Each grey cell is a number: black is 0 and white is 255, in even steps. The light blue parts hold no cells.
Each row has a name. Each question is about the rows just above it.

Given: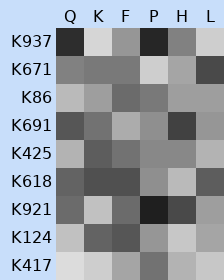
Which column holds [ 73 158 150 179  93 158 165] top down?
L
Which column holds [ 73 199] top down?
H
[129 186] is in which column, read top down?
Q
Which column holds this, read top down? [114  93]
K
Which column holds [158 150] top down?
L
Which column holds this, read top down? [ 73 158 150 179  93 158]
L

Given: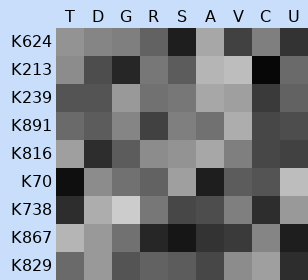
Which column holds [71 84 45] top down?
C
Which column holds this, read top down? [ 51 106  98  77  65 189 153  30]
U
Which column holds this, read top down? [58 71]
C
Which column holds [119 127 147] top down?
S
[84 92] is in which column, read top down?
D
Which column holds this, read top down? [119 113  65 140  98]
R
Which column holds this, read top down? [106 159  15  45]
T

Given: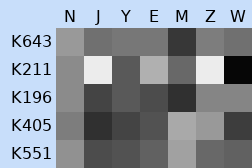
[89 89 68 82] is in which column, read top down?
Y
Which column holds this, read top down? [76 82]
E
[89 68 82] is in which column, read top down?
Y

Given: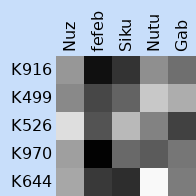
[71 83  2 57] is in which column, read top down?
fefeb
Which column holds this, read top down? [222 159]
Nuz
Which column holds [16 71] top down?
fefeb
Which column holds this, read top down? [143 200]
Nutu
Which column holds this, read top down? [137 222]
Nuz

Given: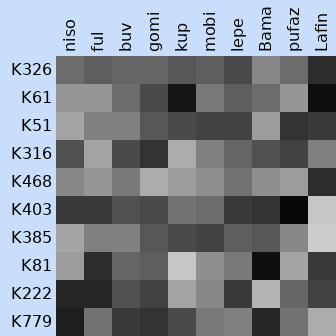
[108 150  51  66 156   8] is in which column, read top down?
pufaz
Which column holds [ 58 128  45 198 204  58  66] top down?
Lafin

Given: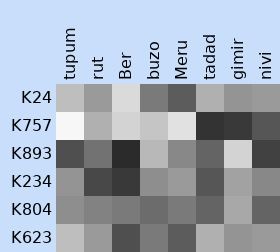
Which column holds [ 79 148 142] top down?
tupum
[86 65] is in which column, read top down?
nivi

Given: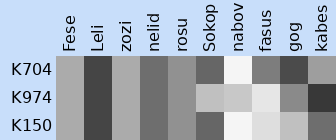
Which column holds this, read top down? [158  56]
kabes
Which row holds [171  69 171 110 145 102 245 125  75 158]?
K704
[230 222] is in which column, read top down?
fasus
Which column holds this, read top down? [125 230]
fasus
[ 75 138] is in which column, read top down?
gog

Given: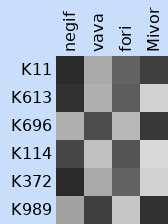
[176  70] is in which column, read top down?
negif
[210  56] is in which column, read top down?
Mivor
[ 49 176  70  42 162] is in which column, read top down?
negif

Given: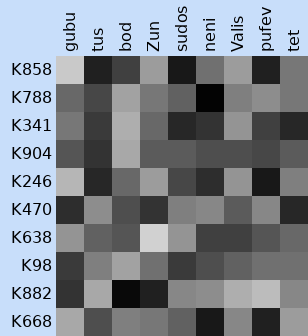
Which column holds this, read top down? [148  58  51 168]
gubu
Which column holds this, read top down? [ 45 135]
neni
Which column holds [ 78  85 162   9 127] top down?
bod
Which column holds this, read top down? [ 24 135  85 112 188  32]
pufev

